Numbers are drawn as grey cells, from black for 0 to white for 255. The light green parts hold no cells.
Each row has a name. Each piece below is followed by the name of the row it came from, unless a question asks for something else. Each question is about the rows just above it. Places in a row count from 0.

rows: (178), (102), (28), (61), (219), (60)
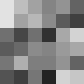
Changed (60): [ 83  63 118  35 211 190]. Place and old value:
5, [198]
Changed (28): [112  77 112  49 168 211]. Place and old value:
1, [70]

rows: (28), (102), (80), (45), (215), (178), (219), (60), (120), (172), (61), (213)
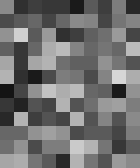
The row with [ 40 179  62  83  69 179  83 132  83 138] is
(120)
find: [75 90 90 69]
(172)
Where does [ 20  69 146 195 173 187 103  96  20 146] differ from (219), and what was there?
8, [26]
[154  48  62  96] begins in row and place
(80), 3
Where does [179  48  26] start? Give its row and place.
(178), 0
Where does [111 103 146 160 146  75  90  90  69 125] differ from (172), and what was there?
0, [103]
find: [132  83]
(120)

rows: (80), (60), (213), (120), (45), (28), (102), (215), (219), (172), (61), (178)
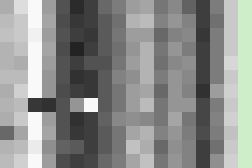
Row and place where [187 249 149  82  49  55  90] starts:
(28), 1
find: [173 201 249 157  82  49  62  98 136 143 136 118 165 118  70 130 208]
(219)
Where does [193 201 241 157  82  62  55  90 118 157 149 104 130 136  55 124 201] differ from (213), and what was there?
10, [157]
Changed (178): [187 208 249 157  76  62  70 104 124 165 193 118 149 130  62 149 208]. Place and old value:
15, [143]

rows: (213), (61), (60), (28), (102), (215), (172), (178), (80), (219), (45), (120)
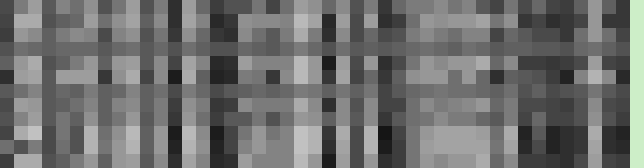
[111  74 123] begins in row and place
(172), 11
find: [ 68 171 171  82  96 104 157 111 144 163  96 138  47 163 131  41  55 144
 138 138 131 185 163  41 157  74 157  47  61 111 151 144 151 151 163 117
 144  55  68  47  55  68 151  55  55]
(61)

